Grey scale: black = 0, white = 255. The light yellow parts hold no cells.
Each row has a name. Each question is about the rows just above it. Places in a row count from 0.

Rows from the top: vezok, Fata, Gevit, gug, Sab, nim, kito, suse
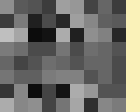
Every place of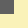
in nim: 1 2
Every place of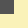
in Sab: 2 5
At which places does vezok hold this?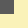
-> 1
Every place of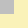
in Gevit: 0

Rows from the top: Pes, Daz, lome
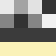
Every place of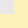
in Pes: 0
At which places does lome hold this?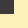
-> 0 1 2 3
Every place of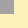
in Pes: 1
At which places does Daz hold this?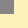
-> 0 2
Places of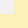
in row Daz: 3
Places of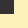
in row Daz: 1
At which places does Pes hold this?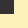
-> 3

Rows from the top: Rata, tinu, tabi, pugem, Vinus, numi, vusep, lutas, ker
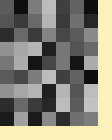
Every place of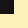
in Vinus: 2 5
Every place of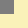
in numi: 2

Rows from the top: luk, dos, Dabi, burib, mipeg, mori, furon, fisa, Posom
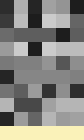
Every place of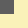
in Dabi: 1 2 3 5
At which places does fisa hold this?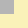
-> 0 4 5
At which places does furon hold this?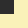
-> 5
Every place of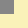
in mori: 1 2 3 4
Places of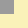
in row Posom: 1 4
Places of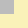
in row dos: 1 4

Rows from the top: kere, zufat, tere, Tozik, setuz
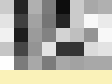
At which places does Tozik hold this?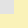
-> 3 7
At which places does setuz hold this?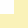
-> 0
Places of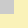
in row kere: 0 5
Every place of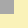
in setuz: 2 4 6 7
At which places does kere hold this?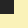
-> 1
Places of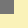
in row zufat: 3

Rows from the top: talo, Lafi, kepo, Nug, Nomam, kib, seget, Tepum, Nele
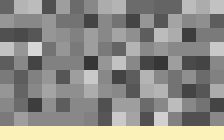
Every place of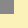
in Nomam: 1 9 15
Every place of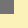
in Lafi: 4 5 8
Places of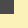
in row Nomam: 13

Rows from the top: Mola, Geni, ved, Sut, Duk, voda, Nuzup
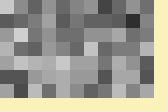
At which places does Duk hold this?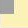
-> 0 5 6
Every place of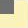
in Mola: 10
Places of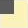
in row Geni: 0 4 8
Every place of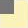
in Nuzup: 7
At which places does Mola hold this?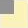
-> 3 6 9
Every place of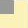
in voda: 2 5 6
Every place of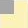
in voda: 3 8 9

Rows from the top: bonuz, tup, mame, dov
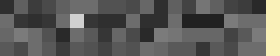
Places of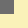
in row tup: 0 4 9 12 17 18
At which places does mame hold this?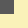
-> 6 17
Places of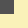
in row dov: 6 9
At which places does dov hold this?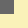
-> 11
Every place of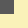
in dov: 0 3 5 8 12 13 15
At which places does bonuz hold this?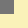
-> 14

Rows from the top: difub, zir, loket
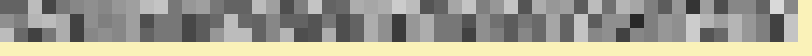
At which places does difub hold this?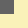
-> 0 1 16 17 23 31 54
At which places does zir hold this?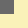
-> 15 17 38
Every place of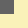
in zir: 18 20 21 25 40
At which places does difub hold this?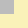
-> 2 10 18 29 42
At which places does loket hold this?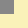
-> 6 8 19 37 42 45
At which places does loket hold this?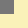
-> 3 11 12 31 32
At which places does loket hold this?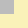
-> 0 16 17

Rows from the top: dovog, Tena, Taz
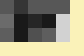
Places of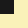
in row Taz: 1
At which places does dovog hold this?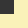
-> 1
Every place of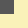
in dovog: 0 2 3 4
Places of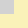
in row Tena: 4
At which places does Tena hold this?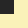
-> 2

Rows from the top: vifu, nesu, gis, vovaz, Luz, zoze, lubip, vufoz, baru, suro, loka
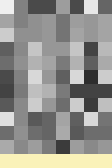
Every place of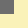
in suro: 0 2 6 7
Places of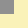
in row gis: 1 2
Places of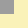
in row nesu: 5
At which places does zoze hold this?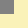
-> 1
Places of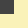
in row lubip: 0 5 6 7
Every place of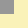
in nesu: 3 6

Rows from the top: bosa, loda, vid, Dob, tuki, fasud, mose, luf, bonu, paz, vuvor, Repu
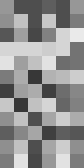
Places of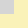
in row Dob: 0 1 2 4
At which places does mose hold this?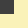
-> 0 3
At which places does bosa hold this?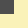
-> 1 2 4
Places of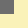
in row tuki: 4

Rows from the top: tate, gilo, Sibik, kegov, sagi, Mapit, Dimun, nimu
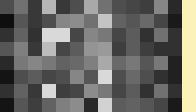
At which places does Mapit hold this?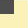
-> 1 4 8 10
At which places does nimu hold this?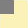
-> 4
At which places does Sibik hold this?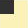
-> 0 2 10 12

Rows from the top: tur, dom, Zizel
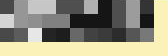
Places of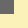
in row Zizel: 5
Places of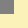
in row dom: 3 4
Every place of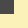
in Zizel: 0
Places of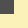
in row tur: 4 5 8
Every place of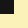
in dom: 5 6 7 10

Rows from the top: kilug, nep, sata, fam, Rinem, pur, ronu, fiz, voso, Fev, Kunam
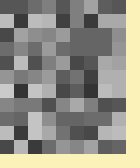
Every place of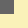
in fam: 5 6 7
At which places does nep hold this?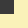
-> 1 6
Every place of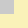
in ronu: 0
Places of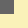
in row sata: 5 6 7
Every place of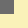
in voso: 0 6 7
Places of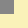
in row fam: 1
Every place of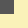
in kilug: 0 1 4 8

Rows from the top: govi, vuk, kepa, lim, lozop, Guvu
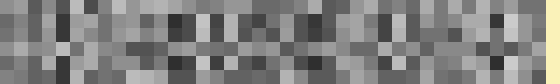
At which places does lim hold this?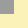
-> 13 17 23
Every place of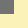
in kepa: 0 7 18 30 31 35 38
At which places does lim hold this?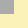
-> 1 6 27
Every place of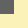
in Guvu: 2 6 16 17 19 27 28
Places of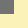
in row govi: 20 27 37 38

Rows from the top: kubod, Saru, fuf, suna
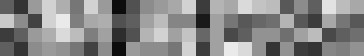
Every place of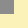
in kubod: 10 21
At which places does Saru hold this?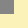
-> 12 13
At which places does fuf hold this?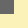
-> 14
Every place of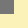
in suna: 5 12
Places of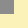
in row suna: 2 7 10 11
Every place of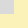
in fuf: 4
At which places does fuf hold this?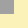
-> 7 12 15 21

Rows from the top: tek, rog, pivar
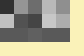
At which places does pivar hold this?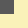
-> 0 1 3 4
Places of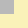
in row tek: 3

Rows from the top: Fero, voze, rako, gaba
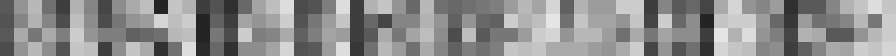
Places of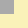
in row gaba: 10 30 39 40 41 44 59
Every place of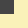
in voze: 27 46
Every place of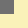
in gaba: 12 26 29 34 49
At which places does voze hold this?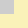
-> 13 20 36 47 52 53 63
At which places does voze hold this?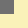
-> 40 58
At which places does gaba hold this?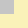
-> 5 9 36 38 52 62

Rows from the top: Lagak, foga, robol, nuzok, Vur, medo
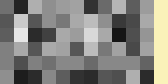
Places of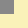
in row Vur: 4 5 7 8 9
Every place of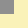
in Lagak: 3
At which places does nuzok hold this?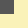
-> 2 5
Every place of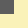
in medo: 4
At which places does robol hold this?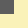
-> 0
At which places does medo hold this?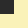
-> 2 6 10

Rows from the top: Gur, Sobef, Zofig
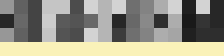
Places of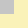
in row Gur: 3 4
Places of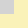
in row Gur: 6 8 12 14
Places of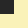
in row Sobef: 0 8 15

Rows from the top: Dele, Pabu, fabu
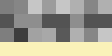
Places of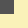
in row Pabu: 0 3 4 6 7
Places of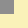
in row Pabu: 1 2 5
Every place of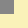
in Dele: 1 6
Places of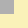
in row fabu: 5
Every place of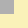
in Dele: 5 7

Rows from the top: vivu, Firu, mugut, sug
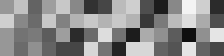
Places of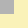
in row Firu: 5 7 9
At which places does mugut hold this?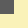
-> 3 12
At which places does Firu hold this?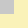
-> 3 6 8
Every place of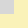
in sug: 6 9 10

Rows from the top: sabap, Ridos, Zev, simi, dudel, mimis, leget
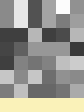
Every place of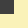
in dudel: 0
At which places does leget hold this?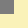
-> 0
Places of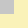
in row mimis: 0 2
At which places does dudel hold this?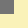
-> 2
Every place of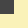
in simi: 0
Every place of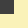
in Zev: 0 1 3

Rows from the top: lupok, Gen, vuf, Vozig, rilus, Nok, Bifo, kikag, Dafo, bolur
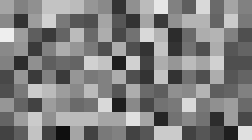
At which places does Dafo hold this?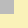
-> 4 5 6
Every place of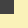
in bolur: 0 3 6 9 13 15
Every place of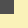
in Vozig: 7 9 14

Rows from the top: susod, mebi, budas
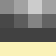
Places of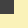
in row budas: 0 1 2 3
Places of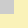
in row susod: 2
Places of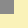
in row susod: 0
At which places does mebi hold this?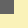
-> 3
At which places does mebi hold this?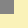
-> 2
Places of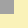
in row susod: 1 3

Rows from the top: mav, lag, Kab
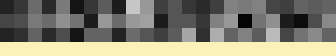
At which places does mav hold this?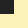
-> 0
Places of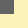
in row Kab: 2 6 7 16 23

